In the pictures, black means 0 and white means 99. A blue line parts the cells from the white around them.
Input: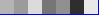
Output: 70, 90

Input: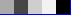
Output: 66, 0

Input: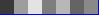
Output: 22, 53

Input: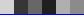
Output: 82, 54

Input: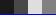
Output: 10, 50

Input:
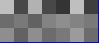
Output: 74, 42

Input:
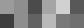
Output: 60, 43

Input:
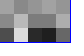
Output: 63, 40
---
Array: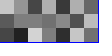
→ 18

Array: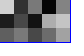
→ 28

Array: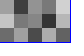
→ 29

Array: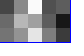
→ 89

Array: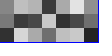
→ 74

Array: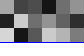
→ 79

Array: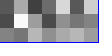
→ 66

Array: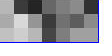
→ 49
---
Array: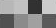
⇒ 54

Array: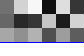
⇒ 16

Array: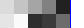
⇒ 97

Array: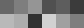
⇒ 67

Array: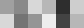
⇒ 45

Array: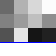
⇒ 60

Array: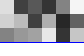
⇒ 73

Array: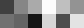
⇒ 39

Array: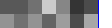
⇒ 44

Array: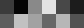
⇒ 75
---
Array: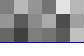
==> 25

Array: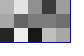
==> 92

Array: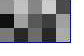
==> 15

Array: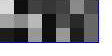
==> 6

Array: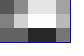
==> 38

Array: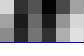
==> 15

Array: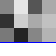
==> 14

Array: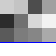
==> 48

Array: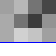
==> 81

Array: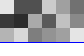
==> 84
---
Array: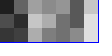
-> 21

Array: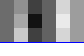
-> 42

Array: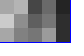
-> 65

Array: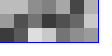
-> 23

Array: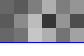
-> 40

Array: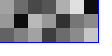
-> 38

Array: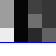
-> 92

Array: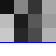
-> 78

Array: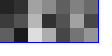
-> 37
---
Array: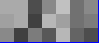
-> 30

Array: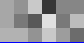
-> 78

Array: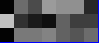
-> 29

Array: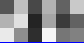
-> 28

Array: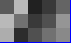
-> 13

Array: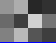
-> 15

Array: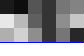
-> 33

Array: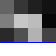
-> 12

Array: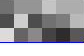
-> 58

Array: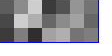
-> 80
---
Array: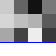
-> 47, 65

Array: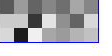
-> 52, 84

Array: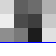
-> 68, 55

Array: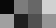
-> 81, 62

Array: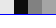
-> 64, 90

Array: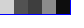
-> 5, 82

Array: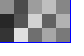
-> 52, 20

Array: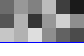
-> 10, 77

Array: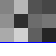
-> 27, 66

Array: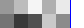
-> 91, 45
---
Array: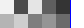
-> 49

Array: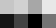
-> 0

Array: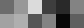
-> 33

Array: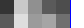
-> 60

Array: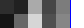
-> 83

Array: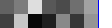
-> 3
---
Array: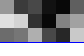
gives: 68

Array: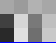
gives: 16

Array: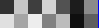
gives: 50

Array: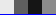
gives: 91

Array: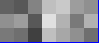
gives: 74

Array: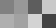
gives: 68

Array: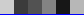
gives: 32
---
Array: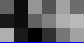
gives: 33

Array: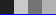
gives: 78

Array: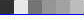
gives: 58

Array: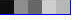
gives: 40

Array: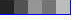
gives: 58

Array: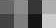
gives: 54
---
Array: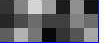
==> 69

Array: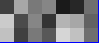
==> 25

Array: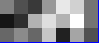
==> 54

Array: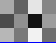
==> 47

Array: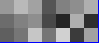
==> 46

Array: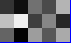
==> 1

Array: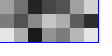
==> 67

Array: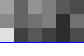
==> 25
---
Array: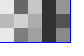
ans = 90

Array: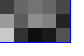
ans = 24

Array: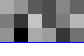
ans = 66

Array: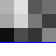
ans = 69

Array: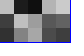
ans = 74

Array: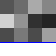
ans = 33
